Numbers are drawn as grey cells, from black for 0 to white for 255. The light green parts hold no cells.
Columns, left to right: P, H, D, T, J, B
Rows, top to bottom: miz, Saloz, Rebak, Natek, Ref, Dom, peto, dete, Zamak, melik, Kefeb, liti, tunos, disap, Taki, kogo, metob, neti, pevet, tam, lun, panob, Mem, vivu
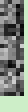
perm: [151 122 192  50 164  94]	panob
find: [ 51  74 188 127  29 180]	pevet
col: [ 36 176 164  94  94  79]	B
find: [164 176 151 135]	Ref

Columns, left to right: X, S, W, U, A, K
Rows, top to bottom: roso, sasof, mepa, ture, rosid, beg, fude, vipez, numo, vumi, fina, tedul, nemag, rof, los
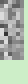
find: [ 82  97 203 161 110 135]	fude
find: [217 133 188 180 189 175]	vipez
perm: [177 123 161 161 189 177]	mepa
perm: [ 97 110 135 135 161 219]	rof

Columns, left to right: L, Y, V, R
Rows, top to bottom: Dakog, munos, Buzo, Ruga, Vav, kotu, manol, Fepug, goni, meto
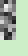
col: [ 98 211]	L
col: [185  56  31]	R
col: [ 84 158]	L
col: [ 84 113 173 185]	V

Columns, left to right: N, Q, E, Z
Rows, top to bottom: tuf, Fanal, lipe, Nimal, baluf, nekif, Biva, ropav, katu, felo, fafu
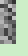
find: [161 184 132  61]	Biva
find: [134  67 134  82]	katu
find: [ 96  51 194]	baluf
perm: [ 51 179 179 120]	lipe
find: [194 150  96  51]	tuf
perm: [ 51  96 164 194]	baluf

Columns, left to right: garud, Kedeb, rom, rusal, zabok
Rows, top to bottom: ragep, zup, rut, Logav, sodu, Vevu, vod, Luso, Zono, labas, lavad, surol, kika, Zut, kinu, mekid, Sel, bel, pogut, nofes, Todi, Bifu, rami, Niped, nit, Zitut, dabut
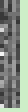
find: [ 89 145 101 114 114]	nofes

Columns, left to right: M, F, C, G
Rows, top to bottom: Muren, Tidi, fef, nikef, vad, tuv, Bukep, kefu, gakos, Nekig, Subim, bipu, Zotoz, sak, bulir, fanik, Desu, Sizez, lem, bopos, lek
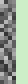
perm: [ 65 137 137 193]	bulir
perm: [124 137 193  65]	Muren
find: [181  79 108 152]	Zotoz
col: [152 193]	C
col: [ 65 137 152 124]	C
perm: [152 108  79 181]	Zotoz
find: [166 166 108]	Tidi

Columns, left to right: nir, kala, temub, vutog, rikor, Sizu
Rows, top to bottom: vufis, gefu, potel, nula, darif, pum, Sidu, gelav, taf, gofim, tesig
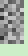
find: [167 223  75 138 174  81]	nula
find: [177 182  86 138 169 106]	pum
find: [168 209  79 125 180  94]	nula
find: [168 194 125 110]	gefu

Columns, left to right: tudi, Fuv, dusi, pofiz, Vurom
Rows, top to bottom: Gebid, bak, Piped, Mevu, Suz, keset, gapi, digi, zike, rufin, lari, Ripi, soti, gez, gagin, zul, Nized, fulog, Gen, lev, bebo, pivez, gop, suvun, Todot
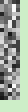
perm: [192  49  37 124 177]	Nized
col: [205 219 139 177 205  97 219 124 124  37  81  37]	tudi
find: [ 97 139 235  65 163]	gagin
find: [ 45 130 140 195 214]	bebo
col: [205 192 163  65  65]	Vurom
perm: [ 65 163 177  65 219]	zul

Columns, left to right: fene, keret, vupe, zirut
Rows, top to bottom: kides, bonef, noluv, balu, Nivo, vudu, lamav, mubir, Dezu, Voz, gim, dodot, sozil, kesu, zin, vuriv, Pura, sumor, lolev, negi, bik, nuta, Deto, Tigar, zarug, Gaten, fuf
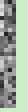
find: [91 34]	kides
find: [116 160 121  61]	negi
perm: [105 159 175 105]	sozil
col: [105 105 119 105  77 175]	fene
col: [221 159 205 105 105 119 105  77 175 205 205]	fene
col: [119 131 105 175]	keret
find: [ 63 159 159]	lolev

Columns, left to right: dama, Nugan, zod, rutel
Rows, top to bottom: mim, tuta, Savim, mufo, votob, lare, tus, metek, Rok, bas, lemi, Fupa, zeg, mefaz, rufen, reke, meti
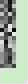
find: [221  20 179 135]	lemi
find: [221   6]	metek
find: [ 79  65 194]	zeg
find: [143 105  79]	mefaz
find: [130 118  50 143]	lare
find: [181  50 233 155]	tus

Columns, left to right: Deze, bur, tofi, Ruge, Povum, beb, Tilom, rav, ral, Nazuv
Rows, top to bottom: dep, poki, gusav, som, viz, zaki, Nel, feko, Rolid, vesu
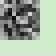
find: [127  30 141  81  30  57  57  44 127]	gusav
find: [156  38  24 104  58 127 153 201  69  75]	feko

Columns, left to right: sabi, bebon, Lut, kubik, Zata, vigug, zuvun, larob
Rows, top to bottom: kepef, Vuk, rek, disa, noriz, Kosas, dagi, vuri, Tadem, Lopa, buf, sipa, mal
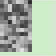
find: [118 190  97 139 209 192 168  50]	kepef
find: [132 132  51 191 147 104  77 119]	Kosas
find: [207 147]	Tadem
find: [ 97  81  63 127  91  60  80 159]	disa
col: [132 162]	bebon
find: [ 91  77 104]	Vuk

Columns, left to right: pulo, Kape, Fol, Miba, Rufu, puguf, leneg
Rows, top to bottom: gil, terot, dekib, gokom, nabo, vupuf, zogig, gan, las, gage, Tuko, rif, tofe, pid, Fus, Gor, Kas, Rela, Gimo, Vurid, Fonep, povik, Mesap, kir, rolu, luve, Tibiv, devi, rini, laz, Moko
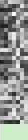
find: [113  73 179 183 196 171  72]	Rela
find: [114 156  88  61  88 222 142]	terot
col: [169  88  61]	puguf
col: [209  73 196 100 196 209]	Fol
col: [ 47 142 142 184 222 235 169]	Miba
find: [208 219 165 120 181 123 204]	povik

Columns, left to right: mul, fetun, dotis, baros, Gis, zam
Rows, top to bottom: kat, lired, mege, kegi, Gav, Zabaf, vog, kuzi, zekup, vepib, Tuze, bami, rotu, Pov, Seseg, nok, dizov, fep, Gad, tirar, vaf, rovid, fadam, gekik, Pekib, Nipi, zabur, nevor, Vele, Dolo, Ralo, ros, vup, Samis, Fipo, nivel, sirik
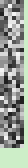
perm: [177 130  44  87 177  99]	Dolo
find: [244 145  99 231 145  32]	Pekib
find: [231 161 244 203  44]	nevor
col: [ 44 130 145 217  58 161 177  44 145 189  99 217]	fetun
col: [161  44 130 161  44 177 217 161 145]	fetun
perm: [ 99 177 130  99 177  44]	kat

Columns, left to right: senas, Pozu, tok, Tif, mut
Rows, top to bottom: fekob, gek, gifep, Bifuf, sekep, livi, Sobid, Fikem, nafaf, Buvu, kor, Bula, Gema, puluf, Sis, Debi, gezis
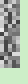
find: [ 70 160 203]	fekob
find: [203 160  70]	livi
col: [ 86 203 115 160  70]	Pozu
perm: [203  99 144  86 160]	gezis

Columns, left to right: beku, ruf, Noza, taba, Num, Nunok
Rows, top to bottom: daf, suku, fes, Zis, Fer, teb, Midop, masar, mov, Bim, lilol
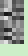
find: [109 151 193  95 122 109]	mov

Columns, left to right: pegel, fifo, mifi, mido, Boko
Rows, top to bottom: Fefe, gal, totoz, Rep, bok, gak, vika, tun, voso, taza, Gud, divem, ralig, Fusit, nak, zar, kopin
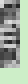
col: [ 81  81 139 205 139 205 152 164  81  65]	pegel
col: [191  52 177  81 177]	mido
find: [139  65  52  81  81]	voso
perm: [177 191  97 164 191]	kopin
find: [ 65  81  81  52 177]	Fusit
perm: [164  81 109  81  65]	Rep

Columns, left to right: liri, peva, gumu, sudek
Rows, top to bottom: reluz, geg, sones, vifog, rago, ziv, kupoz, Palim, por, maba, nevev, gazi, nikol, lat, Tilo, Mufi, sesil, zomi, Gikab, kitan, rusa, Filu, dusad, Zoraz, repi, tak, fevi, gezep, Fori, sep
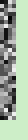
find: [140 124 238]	Fori
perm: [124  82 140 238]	Fori
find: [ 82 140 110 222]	sesil
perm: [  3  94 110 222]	rago

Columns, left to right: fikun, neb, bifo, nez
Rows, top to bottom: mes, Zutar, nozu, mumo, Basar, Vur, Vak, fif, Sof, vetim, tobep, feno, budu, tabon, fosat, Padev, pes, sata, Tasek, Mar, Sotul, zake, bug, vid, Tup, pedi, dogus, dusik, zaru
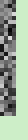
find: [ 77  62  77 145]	sata
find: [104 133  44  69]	bug
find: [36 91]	zake
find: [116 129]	feno
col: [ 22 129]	fikun
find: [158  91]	pes
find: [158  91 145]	pes

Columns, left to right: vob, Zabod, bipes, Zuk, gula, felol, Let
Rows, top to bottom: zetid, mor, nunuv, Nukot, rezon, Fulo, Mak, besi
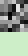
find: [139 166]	zetid
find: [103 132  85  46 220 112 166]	nunuv

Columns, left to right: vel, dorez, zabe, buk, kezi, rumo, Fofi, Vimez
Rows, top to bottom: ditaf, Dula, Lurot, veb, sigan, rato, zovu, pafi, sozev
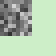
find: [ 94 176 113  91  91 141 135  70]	pafi
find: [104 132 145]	pafi
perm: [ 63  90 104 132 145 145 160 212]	Dula
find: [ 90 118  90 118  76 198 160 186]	veb
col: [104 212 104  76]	Vimez
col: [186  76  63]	kezi

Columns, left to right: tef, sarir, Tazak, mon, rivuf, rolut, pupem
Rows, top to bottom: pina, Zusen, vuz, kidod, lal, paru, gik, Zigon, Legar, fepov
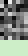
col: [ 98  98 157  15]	mon
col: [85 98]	mon
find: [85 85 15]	lal
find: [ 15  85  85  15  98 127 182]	lal
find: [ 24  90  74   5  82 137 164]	lal
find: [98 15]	vuz

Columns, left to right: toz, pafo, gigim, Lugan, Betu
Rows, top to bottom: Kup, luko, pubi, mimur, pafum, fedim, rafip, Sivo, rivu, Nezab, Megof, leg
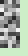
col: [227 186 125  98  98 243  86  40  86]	Betu
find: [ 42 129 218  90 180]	Kup
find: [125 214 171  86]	Megof
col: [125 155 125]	pafo
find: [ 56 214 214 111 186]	mimur

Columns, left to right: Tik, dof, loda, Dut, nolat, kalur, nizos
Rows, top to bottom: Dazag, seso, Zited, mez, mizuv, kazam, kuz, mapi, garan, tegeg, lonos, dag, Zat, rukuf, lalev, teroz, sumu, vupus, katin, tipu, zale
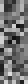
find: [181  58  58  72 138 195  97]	garan
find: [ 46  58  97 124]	vupus
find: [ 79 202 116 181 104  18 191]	zale
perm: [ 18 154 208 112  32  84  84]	kuz
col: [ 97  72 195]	kalur
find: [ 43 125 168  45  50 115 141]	vupus

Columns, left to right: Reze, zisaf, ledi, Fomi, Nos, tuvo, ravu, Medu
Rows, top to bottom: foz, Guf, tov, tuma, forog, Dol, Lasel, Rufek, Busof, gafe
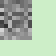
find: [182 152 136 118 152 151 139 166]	Busof
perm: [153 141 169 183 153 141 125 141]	Busof
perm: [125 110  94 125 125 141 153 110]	Guf

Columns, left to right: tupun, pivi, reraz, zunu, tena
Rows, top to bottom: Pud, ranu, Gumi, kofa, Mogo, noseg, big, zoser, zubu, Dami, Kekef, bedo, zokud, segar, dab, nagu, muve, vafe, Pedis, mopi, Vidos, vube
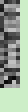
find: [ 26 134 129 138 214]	Gumi
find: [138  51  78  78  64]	kofa
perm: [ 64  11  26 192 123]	mopi

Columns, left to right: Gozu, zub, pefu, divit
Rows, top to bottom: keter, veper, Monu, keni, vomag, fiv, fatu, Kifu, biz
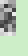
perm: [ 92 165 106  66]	vomag
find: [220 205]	keter
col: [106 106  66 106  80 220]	zub
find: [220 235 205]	biz
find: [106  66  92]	vomag

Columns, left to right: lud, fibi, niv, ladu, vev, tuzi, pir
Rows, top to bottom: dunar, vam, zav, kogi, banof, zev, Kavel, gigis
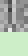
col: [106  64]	niv
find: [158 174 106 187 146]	zev

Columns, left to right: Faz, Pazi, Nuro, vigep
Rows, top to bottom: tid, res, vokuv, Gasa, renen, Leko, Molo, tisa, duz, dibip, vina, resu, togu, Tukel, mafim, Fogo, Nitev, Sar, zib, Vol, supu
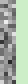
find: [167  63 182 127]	zib
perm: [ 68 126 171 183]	zib
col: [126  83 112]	vigep
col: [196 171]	Nuro
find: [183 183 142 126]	tid

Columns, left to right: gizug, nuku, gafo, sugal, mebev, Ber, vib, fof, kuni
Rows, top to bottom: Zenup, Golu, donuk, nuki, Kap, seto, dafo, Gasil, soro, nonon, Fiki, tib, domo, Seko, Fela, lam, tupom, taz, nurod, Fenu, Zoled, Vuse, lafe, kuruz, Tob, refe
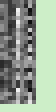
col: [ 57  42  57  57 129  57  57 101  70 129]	gafo
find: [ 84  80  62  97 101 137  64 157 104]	Zenup
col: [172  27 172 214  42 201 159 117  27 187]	fof
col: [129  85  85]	kuni
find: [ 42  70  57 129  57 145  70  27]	Zoled

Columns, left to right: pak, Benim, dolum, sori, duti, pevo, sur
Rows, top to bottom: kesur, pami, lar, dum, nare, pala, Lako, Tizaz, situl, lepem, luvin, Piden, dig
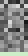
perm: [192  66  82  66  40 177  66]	Tizaz
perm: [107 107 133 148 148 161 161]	luvin

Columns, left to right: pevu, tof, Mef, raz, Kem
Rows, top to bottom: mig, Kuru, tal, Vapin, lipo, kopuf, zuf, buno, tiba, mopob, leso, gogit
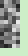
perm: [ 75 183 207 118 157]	tal
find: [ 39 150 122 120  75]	tiba

